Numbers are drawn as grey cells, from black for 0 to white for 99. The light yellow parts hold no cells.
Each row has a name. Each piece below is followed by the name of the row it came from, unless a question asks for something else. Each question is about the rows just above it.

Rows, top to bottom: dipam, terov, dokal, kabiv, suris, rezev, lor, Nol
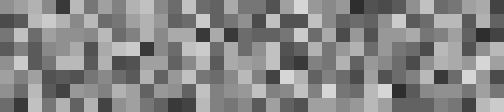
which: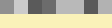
terov
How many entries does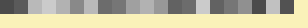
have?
21
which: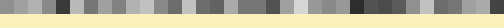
dipam
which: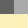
dipam

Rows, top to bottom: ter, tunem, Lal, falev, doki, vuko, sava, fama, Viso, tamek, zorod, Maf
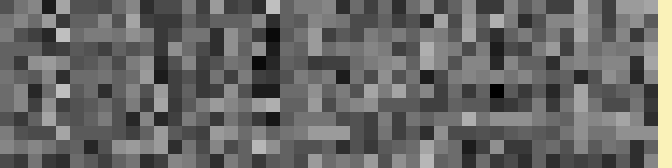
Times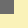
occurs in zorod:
4
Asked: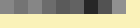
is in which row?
vuko
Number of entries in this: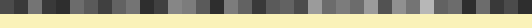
38
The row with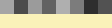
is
tunem
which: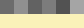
sava
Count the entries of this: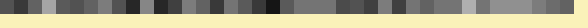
41
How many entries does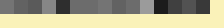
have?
15

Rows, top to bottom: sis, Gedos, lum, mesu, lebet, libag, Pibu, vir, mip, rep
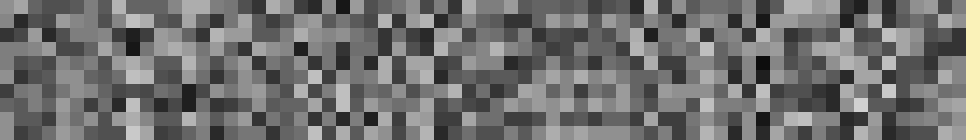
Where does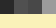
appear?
Gedos
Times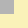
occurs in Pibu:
2
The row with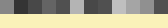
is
lum
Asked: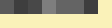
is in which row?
mesu

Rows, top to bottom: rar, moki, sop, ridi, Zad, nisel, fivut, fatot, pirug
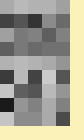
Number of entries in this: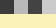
4
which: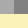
fatot
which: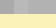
rar
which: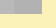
rar
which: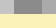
pirug

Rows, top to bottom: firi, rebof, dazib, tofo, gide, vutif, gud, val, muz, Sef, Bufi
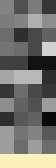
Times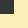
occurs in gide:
0
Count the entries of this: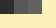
3
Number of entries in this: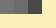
3
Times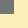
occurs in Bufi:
0

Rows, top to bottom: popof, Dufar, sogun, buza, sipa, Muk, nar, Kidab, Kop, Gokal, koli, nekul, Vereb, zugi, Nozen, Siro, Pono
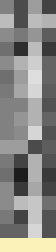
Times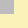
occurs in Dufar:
2
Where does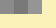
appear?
sogun
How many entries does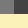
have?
2
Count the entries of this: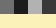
4

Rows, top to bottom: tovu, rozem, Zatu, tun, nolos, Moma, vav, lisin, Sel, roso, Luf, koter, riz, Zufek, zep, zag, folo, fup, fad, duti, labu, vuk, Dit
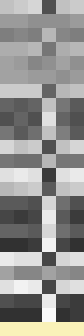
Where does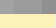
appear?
Moma
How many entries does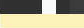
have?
6
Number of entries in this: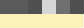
6
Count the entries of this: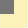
1
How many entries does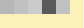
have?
5

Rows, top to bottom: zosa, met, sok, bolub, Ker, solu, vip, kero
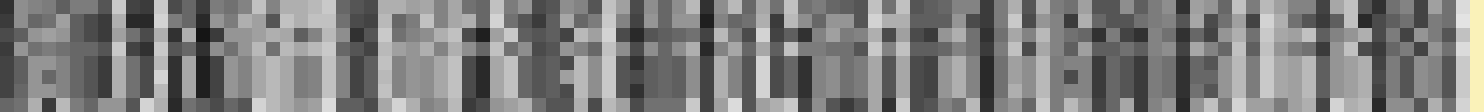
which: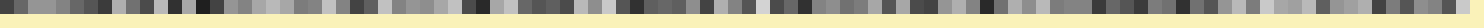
vip
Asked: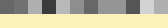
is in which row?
met

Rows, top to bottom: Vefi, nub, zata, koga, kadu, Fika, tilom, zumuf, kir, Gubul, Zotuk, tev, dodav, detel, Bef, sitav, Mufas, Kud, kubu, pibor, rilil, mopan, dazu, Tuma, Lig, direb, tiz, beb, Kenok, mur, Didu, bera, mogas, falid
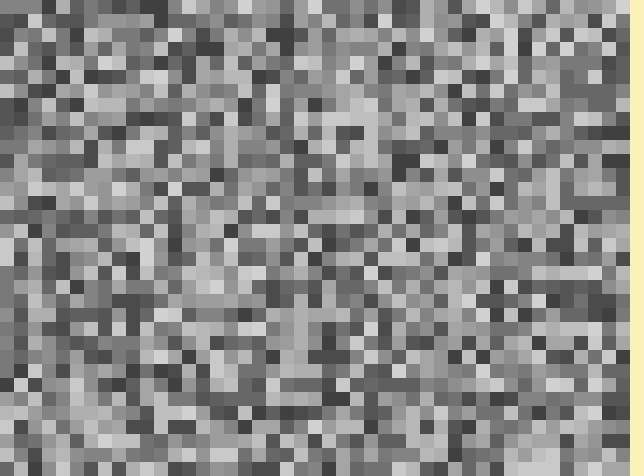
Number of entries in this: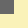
1
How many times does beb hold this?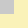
6
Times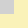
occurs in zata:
3
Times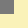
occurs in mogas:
7
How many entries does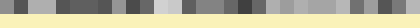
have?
30
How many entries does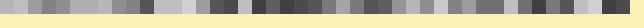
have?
45
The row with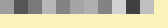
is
dazu

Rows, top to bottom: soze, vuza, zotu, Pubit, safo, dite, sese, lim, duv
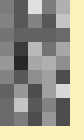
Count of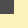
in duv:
2
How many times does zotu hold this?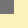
1
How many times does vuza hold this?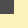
0
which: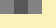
vuza

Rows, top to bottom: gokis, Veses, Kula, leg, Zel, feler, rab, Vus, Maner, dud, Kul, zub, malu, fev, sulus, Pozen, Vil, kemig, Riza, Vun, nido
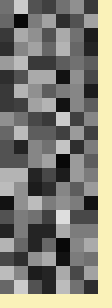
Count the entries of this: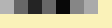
7
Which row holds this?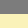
Vil
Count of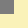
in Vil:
3

